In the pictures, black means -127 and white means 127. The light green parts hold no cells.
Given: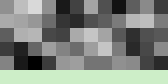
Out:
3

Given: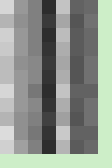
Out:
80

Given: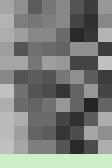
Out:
64

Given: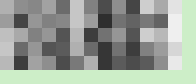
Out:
56

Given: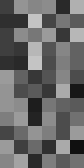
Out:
6

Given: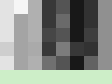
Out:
99
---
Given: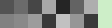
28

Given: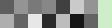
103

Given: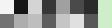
62

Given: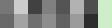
-16

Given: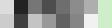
68

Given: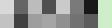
30
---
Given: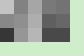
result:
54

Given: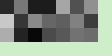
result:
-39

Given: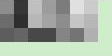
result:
5

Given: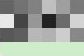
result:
50

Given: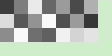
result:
113

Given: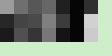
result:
-107

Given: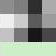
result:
-9

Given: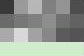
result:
7
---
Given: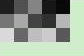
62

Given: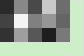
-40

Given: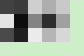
107

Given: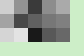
-102

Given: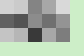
-70

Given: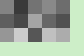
-41
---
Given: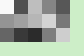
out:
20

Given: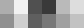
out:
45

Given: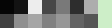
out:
-122

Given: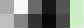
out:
42

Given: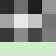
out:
35

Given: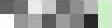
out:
-31

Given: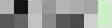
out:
51
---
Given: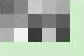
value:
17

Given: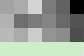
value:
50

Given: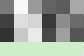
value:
-64

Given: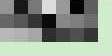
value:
-25

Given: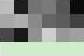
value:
39

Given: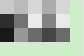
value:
-81

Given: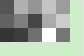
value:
-29

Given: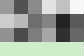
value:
77

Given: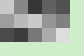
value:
29

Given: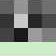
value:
-75
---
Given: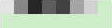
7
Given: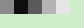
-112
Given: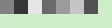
-74
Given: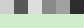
-39
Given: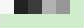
-94
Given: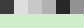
94
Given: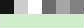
77
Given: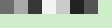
41
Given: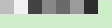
113
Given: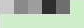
9
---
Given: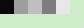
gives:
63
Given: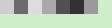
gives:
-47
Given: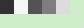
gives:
-44
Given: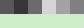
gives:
85
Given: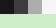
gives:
-66
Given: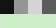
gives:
21
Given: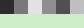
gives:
15
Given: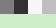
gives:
-78
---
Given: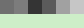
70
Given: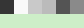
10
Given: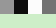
-12
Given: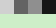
-105
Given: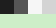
84
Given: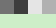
49
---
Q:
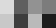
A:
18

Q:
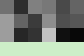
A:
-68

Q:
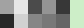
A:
-52

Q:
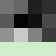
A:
-110

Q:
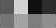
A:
-111

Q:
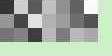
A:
97
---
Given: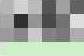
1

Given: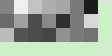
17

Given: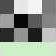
19

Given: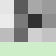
-21

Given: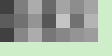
7

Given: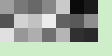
53

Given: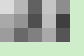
0

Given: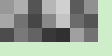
-79
